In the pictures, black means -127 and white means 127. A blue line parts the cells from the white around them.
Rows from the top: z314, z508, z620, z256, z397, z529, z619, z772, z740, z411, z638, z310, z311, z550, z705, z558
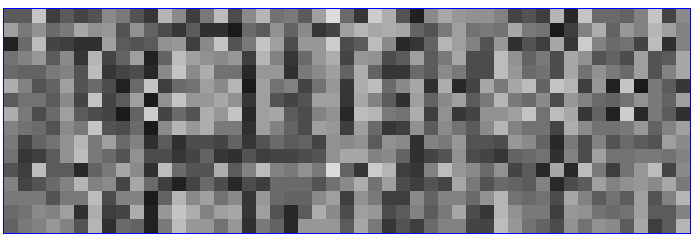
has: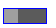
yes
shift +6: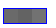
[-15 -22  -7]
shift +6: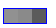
[ 23  16 -30]

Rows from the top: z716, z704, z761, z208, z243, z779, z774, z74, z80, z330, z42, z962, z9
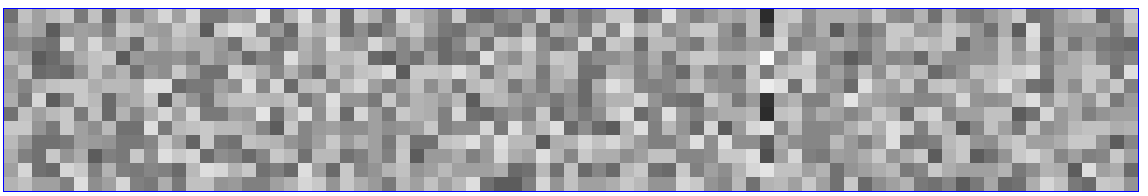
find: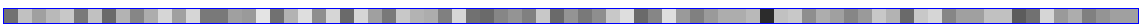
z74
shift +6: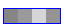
[12 32 92 26]
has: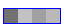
yes
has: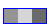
no
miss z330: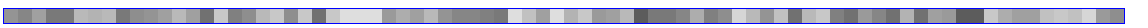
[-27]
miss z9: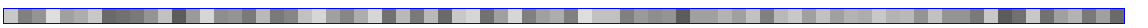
[39]
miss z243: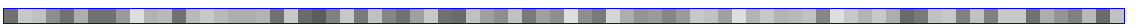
[80]

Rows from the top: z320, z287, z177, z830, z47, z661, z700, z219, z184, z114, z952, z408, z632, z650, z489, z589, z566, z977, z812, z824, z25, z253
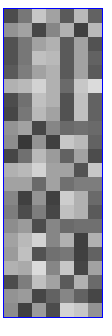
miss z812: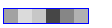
[42]
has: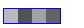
no

